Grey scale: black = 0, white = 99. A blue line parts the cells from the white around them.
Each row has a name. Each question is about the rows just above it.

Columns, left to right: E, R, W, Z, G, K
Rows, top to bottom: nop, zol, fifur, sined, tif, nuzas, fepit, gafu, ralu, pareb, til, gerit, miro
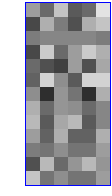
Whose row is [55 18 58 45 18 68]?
fepit
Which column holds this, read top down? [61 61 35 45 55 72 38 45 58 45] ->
Z
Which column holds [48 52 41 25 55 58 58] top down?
W
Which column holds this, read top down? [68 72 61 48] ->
E
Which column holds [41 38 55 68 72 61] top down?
E
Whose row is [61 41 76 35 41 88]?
nop

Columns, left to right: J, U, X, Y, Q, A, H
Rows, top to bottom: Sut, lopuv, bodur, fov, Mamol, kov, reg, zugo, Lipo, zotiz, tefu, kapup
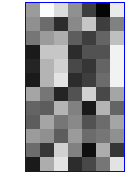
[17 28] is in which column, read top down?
Y
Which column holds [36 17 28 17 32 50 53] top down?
Y
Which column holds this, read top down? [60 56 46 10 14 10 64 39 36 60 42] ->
J
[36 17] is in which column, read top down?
Y
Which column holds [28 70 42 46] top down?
A
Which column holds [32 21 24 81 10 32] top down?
Q

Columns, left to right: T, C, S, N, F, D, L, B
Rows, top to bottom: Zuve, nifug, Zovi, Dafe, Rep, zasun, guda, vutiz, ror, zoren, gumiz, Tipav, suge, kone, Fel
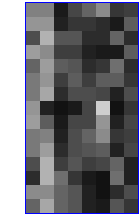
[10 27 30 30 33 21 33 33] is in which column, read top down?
N
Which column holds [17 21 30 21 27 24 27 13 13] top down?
B
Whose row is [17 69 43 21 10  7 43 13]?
suge

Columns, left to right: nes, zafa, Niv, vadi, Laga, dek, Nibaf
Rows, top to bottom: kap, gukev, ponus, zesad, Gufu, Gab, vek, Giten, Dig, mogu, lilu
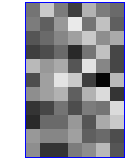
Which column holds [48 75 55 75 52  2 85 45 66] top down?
dek
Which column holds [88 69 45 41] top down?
Niv
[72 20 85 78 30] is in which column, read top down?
Nibaf
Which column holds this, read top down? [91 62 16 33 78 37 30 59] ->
vadi

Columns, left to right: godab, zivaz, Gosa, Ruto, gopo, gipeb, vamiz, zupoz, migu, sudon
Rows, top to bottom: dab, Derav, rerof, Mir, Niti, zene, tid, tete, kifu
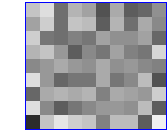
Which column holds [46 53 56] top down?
gopo
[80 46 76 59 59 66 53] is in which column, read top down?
zivaz
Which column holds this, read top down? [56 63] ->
vamiz
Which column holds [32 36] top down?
gipeb
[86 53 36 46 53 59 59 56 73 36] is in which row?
tete
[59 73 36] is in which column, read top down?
migu
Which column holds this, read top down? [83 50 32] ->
sudon

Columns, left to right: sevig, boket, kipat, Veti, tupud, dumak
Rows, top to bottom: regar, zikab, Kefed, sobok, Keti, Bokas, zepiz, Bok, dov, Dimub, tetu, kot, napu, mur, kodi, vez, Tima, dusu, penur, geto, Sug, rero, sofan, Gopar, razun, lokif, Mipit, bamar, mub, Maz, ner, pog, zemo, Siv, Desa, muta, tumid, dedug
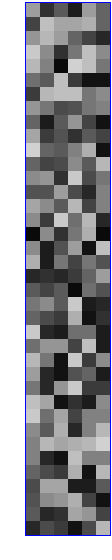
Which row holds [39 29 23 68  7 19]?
sofan
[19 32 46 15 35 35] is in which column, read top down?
kipat
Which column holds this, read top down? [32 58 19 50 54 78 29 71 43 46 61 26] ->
Veti
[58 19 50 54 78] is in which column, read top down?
Veti

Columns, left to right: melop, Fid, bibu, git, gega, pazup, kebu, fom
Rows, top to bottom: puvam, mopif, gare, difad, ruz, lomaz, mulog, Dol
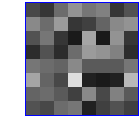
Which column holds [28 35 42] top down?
bibu
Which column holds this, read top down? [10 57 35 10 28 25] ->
pazup
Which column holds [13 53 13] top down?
gega
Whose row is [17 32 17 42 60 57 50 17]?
difad
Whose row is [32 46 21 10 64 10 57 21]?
gare

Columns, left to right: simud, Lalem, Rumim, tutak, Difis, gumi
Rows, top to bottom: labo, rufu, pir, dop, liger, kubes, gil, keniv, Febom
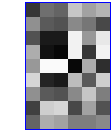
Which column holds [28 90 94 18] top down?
gumi
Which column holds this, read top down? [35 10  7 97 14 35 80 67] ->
Lalem
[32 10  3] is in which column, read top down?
Rumim
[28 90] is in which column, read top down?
gumi
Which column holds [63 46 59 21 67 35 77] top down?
Difis
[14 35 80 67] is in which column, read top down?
Lalem

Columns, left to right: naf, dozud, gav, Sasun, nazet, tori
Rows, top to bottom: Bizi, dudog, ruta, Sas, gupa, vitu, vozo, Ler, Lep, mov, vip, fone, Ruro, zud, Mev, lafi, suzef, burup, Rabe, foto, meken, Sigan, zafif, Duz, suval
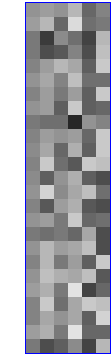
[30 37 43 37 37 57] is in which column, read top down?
nazet
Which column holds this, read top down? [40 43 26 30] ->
nazet
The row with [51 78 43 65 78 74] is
Sigan
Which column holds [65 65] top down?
Sasun

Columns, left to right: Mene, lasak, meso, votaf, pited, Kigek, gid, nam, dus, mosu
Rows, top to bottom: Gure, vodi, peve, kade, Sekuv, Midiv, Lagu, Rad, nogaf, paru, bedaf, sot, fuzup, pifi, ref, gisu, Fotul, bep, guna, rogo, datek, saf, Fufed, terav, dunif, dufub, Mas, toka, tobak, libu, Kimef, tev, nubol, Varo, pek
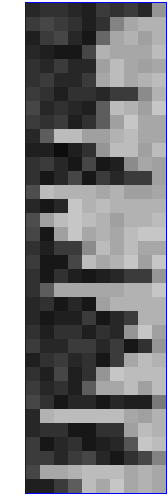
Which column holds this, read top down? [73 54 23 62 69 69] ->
nam
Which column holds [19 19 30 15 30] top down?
Mene
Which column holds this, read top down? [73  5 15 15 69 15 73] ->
meso
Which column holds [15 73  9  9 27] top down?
pited

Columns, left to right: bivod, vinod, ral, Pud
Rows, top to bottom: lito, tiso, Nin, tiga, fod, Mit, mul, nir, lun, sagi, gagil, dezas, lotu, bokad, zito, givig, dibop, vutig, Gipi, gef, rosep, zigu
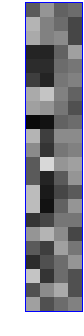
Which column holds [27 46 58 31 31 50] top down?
Pud
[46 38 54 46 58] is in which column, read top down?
ral
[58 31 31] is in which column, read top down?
Pud
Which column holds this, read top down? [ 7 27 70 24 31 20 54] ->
vinod
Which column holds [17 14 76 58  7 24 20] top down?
vinod

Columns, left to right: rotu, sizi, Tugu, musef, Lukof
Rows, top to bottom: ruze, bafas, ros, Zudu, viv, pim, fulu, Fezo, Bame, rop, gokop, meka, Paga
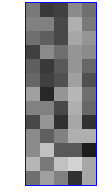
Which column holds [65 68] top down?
musef
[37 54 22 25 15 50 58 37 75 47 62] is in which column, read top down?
sizi
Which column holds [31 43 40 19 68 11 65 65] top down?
Lukof
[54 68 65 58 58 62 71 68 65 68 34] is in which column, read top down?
musef
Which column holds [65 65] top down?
Lukof

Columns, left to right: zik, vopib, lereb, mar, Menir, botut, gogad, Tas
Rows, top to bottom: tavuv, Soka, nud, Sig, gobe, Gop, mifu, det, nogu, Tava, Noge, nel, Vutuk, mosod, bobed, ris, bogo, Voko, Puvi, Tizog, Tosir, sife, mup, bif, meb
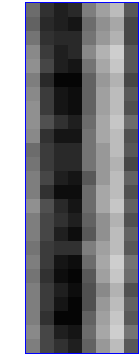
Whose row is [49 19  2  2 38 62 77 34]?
mup
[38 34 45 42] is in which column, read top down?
Tas
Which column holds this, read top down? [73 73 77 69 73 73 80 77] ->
gogad
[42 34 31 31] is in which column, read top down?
Menir

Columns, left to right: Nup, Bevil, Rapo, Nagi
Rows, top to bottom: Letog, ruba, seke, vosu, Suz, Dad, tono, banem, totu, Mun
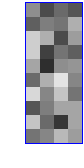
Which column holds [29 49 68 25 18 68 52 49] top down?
Bevil
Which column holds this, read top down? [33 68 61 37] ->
Nagi

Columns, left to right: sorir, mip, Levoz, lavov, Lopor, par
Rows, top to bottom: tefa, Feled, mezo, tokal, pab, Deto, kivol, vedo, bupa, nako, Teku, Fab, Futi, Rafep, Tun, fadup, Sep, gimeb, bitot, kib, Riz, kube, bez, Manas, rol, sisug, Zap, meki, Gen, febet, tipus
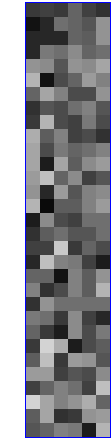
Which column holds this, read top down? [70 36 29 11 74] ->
mip
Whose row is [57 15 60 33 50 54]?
Rafep
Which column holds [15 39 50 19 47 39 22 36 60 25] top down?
sorir

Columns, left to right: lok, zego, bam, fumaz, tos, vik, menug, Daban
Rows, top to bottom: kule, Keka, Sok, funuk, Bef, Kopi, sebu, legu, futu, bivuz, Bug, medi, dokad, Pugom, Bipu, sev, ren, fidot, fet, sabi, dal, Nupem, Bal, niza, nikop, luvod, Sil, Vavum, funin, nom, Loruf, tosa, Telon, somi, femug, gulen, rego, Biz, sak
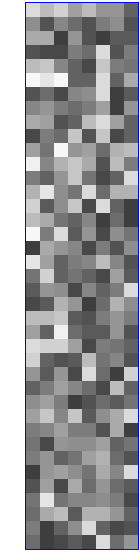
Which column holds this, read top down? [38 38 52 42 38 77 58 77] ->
fumaz
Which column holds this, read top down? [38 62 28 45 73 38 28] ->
bam

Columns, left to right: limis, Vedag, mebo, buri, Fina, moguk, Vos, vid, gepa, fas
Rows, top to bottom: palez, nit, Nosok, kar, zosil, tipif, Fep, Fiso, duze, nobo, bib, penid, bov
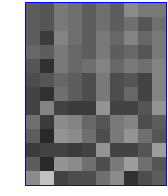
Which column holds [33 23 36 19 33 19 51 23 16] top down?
Vedag
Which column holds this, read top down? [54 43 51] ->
vid
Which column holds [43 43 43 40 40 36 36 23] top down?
buri

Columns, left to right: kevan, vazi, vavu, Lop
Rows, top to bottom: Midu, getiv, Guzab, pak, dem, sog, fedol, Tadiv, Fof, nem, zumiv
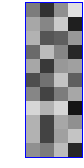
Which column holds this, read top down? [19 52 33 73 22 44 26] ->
vazi
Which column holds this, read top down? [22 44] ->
vazi

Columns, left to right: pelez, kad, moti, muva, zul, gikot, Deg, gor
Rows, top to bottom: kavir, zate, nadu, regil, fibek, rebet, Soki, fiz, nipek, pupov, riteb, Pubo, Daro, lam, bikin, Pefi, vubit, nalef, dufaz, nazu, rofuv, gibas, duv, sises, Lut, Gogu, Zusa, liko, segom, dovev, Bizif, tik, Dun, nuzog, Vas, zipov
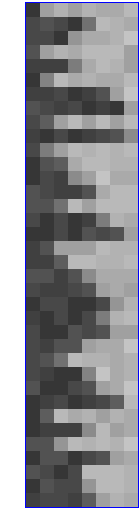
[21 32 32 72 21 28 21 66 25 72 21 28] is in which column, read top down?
muva
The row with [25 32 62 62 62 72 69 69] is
nalef
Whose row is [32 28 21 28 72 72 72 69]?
nuzog
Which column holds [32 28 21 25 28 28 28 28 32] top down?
pelez
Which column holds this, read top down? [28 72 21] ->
muva
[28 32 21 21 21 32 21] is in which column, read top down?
pelez
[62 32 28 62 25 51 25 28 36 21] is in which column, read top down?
kad

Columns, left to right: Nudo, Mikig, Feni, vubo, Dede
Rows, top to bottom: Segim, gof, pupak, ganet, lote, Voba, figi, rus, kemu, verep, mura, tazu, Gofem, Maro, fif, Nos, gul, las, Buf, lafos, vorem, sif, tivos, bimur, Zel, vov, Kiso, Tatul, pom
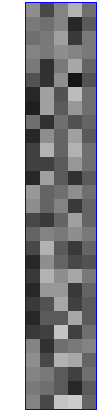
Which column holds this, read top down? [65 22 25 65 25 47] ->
vubo
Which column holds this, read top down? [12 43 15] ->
Nudo
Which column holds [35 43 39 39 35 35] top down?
Feni
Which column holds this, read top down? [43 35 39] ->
Dede
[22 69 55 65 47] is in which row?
lafos
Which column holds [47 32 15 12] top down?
Nudo

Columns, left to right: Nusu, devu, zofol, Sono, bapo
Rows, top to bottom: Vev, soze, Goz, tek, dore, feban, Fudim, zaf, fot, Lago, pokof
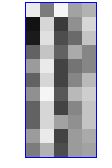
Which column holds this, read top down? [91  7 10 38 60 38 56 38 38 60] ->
Nusu
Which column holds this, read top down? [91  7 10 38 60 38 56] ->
Nusu
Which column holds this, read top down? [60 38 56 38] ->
Nusu

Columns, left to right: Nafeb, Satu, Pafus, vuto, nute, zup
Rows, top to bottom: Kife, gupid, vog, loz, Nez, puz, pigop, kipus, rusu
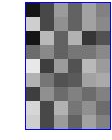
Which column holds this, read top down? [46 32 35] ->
vuto
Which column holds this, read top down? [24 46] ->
Satu
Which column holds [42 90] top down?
Nafeb
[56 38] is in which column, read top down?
Pafus
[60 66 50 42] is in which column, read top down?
zup

